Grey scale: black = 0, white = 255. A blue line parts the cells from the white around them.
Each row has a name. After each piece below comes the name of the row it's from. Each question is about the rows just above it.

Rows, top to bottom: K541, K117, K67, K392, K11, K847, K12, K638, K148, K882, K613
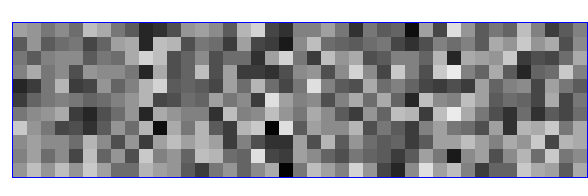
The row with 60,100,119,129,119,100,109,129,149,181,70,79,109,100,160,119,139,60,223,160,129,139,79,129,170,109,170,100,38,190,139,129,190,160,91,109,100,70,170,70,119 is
K847
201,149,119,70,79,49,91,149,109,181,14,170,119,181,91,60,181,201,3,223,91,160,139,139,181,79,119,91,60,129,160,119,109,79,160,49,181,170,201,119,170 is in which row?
K638
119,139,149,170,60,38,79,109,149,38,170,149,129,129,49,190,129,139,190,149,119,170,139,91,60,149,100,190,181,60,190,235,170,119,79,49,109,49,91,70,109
K12

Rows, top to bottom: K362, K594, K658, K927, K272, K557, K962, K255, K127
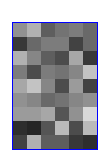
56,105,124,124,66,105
K594
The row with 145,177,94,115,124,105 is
K362
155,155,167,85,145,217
K962
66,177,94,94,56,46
K127
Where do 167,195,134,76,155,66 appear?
K272

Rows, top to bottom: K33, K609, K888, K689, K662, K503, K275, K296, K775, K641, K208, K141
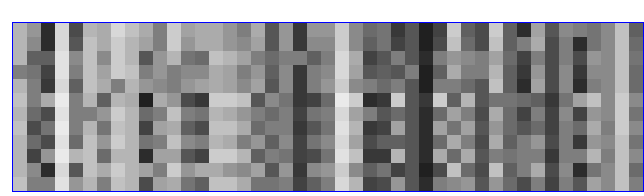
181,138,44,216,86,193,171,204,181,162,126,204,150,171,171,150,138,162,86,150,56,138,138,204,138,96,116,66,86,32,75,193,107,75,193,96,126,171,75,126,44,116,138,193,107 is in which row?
K609
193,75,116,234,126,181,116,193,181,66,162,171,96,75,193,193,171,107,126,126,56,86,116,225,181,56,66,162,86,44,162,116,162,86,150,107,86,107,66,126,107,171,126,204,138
K296
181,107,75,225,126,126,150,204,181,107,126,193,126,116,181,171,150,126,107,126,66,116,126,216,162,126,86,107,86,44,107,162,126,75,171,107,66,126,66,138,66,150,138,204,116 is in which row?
K275
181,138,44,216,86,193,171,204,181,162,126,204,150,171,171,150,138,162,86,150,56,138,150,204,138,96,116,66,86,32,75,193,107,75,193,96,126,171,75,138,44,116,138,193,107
K208
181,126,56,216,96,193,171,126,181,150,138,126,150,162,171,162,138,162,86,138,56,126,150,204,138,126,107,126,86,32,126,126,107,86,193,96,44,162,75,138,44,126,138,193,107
K662

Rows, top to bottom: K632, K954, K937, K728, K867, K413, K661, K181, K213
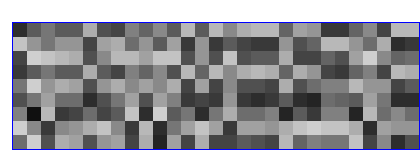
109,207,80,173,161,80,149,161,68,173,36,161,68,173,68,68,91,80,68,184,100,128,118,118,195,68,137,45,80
K213
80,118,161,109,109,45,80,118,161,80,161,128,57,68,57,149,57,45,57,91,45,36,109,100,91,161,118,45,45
K413
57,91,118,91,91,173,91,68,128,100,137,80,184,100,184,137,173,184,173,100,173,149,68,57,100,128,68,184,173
K728
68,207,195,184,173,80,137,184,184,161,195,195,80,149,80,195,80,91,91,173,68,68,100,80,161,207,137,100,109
K937

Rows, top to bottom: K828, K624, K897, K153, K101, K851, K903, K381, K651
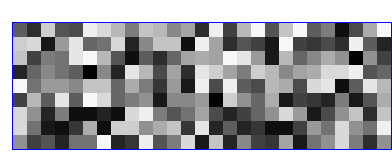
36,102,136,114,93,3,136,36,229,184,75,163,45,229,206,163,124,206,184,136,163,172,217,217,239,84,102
K153
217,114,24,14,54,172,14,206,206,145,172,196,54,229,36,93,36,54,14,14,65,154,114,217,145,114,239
K381

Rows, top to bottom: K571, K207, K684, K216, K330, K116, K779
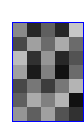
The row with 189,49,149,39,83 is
K684
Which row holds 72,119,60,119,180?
K330
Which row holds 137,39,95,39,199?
K571

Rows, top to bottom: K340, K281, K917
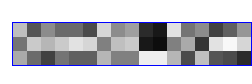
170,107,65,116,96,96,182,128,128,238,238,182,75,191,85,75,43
K917
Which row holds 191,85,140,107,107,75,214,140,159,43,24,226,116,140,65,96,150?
K340
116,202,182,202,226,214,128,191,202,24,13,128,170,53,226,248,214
K281

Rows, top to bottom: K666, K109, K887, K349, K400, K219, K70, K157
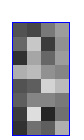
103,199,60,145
K109
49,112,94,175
K157
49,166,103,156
K887

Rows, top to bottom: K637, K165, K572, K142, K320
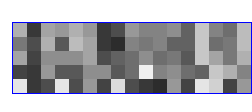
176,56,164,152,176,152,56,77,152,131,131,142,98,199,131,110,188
K637
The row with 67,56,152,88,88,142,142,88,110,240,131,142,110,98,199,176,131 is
K142
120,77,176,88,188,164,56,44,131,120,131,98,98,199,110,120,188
K165
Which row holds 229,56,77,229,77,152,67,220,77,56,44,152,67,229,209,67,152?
K320

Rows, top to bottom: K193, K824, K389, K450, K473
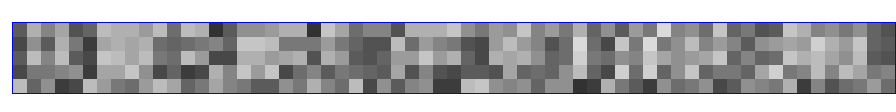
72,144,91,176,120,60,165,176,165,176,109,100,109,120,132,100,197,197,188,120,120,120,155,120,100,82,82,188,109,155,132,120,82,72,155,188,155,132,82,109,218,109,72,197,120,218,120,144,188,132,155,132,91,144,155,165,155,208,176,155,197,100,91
K824
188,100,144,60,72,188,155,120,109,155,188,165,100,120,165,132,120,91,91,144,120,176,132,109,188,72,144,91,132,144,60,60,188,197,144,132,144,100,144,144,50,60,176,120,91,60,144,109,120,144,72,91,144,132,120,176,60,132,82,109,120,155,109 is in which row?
K473

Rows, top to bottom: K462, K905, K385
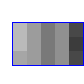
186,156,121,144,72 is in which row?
K462
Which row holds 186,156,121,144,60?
K905
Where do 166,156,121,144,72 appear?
K385

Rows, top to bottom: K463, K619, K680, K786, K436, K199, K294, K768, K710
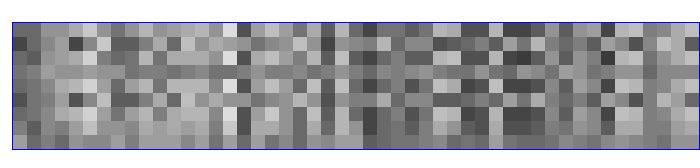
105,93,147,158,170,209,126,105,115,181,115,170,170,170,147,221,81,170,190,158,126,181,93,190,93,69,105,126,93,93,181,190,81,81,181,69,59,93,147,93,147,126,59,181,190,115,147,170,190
K680
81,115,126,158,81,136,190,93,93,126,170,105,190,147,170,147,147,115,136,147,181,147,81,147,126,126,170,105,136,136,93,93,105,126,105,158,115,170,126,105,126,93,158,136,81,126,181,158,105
K199
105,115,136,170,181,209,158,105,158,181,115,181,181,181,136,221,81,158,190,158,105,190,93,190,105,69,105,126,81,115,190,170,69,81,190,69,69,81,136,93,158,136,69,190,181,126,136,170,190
K436

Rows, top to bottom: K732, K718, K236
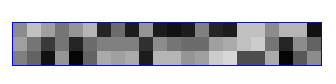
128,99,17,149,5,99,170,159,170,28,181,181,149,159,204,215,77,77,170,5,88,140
K236
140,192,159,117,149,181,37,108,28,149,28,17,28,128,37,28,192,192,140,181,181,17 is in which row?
K732

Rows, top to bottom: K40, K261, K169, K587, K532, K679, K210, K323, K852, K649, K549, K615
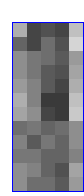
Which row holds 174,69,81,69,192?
K40
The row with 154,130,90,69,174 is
K532
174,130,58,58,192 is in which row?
K679
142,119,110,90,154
K169
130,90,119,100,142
K852

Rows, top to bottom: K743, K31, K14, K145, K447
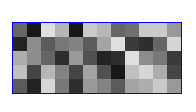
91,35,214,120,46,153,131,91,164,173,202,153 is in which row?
K447
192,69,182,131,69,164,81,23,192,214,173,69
K145

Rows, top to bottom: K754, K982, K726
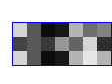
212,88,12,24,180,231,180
K726

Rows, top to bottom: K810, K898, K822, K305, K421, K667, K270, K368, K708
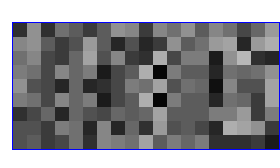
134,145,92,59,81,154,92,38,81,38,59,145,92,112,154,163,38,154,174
K898
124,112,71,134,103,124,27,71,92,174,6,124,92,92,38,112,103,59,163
K667
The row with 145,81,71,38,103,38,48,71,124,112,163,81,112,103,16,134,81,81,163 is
K421

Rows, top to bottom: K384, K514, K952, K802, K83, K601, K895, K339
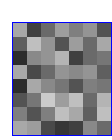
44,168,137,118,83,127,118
K83
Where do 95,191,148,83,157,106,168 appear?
K514
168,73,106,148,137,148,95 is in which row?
K802
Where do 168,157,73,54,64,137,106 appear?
K339

